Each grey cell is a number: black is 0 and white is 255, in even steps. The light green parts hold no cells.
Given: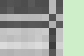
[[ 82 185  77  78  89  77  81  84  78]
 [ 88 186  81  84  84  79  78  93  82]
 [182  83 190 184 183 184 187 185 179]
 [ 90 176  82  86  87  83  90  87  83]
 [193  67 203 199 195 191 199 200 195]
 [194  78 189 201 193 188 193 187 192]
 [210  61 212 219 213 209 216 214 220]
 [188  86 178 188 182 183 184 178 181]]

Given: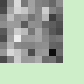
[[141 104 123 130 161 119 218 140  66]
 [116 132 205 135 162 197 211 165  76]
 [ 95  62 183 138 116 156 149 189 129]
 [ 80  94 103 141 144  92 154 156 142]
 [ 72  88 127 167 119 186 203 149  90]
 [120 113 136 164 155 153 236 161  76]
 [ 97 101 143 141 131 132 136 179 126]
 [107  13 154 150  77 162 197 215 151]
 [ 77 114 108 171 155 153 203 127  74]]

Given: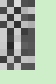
[[ 74  79 219  71 200]
 [196 177  49 198  71]
 [ 73  88 206  54 202]
 [173 188  46 186  68]
 [ 83  60 205  56 206]
 [ 84  84 192  65 206]
 [ 88  96 218  41 202]
 [ 82  77 199  62 192]
 [191 196  71 189  61]
 [ 85  86 207  88 212]]

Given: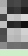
[[ 54  72  67 171]
 [ 30  55  47 186]
 [217 194 201  70]
 [ 17  44  37 193]
 [209 188 194  75]
 [199 181 186  81]
 [107 112 110 138]]

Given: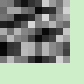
[[184 118 154 205  67  50  18  51 119 127]
 [210 133  49  39  10  99 115 164 164 104]
 [169 150 106 215 121  45  26  20 105 116]
 [107 127 180 138 127 215  95  51  23  31]
 [197  62  42   9  66 119 133 180 112 171]
 [162 198  66  46  11  65 119 131 184 110]
 [ 75 118 138 181 105 178 183  57  50   6]
 [ 63 119 139 181 106 176 187  62  54   9]
 [146 208  74  52  14  50 118 124 184 119]]

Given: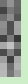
[[104 147 114]
 [100 120  68]
 [ 84 141 112]
 [163  80 143]
 [160  81 137]
 [ 55 122  66]
 [123 193 167]
 [ 78 132  76]
 [168  64 159]
 [177 108 180]
 [163 118 184]]

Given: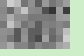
[[157 135 118 153  93 144 117 188 206 144]
 [ 60 158  53  80 134 138 196 155 106 136]
 [157 154 118 121 121 120 141 143 173 141]
 [125 135 126 129  93 132 117 155 195 120]
 [190 139 110 137  93  95 141  88 140 144]
 [206 127 102 161  73  95 148  88 117 141]
 [174 162 126 121 134 107 133 132 173 149]]

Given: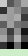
[[166 123  87 202]
 [ 95 137 158  49]
 [ 57 170 155 165]
 [103 112 160  95]
 [ 22 141  60 142]
 [ 68 179  89 166]
 [  3 108   2  51]]

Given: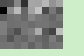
[[164 147 183 164 166  47 135  80  76]
 [ 87 119  73 194 162 101 186 141   4]
 [117 102 115 120 135 104 116 111  94]
 [106 110 116 116 109 116 113 111 126]
 [190  67  87 172 127 118  80 100 125]
 [ 98 123  98 107 119 102 109  85 110]
 [118 115 101 116  99 120 109 116 115]]
